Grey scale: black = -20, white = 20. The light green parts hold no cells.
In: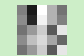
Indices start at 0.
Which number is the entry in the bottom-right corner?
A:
16
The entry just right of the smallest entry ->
20
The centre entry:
12
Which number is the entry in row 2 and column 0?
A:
-2
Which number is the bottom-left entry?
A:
-2
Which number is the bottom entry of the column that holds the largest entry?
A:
12
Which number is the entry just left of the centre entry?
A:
4

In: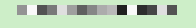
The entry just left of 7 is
1
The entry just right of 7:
9
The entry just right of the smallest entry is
19
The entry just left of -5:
5

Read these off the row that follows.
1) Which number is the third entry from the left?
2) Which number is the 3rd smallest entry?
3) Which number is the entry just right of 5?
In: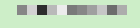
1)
-13
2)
-1
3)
11

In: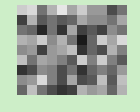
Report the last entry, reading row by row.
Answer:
8
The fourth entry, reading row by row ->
8
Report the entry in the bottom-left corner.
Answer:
-4
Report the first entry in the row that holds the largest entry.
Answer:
12
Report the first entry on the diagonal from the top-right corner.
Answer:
-2
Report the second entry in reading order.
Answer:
14
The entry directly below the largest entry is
-6
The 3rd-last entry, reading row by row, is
6
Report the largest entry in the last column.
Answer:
14
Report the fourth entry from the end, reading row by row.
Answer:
4
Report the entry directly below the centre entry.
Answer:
-6
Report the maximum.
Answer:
16
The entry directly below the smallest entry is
-12
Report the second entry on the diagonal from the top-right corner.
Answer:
-2
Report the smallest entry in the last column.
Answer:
-6
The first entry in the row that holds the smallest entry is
8
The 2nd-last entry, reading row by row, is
-4
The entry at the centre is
10
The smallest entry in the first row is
-8
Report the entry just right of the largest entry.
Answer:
6
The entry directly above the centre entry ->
-2
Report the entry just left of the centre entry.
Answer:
6
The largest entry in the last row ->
10
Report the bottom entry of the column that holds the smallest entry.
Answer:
8

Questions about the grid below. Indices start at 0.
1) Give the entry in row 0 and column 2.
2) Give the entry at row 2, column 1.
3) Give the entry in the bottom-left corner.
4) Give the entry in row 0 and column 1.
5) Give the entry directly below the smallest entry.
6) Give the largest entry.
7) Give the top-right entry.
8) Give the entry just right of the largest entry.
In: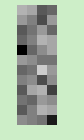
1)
-6
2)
-2
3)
2
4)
6
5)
4
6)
12
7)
-4
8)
4

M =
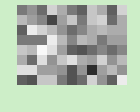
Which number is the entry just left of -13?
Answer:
3
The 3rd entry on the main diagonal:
13
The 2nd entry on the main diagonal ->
5
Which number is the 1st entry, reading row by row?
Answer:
-1
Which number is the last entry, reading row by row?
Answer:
17
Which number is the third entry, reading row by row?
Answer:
-3
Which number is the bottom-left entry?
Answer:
-5
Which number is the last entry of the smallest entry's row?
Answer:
3
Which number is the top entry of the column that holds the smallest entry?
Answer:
11
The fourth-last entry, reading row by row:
13
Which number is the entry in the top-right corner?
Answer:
13
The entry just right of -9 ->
5
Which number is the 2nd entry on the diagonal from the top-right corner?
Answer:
-3
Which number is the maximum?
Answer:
19
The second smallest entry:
-9
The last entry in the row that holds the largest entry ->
1
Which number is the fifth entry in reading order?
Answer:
7
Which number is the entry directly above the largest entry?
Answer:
-1
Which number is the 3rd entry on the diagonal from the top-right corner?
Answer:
9
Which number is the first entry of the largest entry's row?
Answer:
11
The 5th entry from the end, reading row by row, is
-3
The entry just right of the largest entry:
15
